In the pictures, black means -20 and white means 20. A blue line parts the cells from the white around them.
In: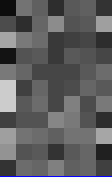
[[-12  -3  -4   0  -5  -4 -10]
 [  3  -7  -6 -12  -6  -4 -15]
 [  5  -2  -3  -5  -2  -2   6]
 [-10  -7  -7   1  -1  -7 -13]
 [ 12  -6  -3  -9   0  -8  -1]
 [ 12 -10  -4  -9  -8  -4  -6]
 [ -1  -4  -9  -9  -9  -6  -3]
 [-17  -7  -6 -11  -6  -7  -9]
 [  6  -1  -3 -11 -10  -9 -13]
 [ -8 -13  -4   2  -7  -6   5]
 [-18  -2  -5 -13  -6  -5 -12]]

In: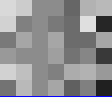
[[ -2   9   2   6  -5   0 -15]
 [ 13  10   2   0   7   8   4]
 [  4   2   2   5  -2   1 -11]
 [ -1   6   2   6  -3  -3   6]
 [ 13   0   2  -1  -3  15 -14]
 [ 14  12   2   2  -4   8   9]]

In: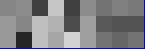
[[  4 -14  10   6  13   5  -2  -4  -2]
 [  4   1  10   8  -8   5  -6  -7  -7]
 [  1   2 -10  11 -10   2  -2   0  -1]]

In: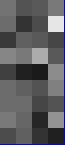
[[ -8  -5 -12 -15]
 [ -1  -4 -14   3]
 [ -3  -3  -9  -7]
 [ -3  -5  -7   0]
 [-10 -15 -16   2]
 [  1  -1   7  -6]
 [-11  -5  -6  -9]
 [ -3 -12  -8  16]
 [ -2  -7  -6  -1]]

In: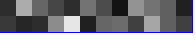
[[-11 -14 -13   2  16 -15  -4  -3 -10   6  -5 -10]
 [-13   7  -4  -9 -13  -2  -8 -17   3  -2  -5 -15]]

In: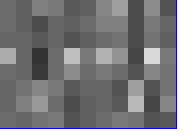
[[ -3  -4  -2  -1  -7  -5  -3  -1  -2  -7  -6]
 [ -4   0   4  -3  -8  -5  -4  -6   9  -9   1]
 [ -4  -2   1  -1  -6  -4  -4  -7   5  -7  -2]
 [ -3  -4 -11  -3   2  -3  -1  -3  -7   1  -2]
 [  7  -4 -12  -3  10  -1   8   3  -9  14  -1]
 [ -4  -4  -6  -4  -7  -5  -3  -2  -8  -2  -5]
 [ -3  -5  -8  -4  -5  -3   0   0  -8  -1  -4]
 [ -3  -5   0  -1  -6  -5   1   5  -8   2  -7]]

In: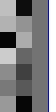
[[  4 -19  -2]
 [ -1  -6  -2]
 [  2 -10  -2]
 [ 12  -4  -2]
 [-19   7  -2]
 [  8   3  -2]
 [ 10 -18  -2]]
